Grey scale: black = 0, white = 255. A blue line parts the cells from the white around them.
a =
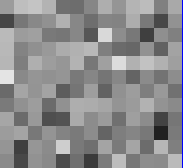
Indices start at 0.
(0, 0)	156
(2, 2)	160
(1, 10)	121
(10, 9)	165
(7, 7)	166
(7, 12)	138
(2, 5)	135
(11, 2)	146
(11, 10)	141
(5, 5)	121
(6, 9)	157
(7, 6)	172
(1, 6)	110
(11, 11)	139
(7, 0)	122
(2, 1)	156
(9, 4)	131
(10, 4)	206
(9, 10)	120
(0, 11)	128
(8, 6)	140
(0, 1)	190
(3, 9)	103
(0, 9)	180
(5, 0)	228
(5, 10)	139
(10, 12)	127
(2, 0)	186
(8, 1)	107
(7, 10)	178
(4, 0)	182
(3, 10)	146
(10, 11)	182
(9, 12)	122
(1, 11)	72
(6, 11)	153
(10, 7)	164
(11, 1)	72
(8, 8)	112

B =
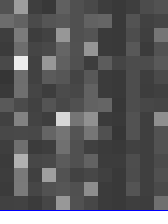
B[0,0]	82
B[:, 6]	[73, 98, 84, 149, 61, 88, 98, 98, 145, 118, 64, 98, 71, 141, 71]
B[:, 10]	[76, 65, 63, 59, 76, 62, 61, 71, 63, 63, 63, 63, 63, 63, 61]
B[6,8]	57
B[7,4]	72
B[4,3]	151
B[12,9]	76
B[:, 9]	[62, 83, 77, 88, 76, 77, 77, 77, 82, 82, 65, 77, 76, 84, 62]
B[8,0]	65
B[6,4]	75
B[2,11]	117
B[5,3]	91
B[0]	[82, 157, 62, 56, 96, 80, 73, 61, 57, 62, 76, 82]
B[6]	[57, 111, 69, 61, 75, 71, 98, 59, 57, 77, 61, 64]
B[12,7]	64
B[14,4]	152
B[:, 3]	[56, 85, 66, 73, 151, 91, 61, 84, 62, 101, 62, 73, 159, 82, 70]
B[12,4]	82
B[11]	[59, 177, 71, 73, 91, 80, 98, 60, 60, 77, 63, 75]
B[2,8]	57
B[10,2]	59
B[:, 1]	[157, 98, 123, 109, 236, 110, 111, 75, 130, 73, 111, 177, 121, 122, 66]
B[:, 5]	[80, 80, 80, 81, 80, 68, 71, 80, 117, 84, 80, 80, 66, 80, 81]
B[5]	[53, 110, 65, 91, 86, 68, 88, 59, 57, 77, 62, 74]
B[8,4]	215
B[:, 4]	[96, 88, 151, 101, 96, 86, 75, 72, 215, 116, 112, 91, 82, 86, 152]

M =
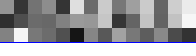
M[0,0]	148
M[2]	[130, 245, 120, 108, 80, 21, 134, 88, 162, 120, 93, 137, 75, 50]
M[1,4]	129
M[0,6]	107
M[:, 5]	[223, 154, 21]
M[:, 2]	[115, 107, 120]
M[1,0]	47
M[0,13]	235
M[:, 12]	[206, 194, 75]
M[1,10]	195

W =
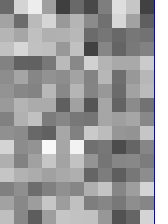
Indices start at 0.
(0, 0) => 105
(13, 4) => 144
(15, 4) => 197
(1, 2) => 186
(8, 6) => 117
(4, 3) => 120
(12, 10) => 141
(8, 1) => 177
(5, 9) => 152
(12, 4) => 169
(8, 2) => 193
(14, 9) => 142
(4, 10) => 203
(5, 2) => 134
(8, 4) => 135
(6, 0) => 147
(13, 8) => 134
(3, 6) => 65
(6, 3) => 184
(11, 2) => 161
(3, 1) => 215
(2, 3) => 176
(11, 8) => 134
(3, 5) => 193
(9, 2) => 104
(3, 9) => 121
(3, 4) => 152
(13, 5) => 134
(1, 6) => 139
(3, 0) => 193
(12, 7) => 125
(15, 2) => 93
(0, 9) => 198
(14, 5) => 192
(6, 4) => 136

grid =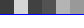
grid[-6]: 60
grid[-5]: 213
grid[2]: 65
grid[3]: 82

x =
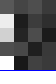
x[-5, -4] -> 88
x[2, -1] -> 27
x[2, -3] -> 36
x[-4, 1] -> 29
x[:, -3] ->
[69, 29, 36, 72, 24]
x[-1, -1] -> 58
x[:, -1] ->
[58, 46, 27, 57, 58]
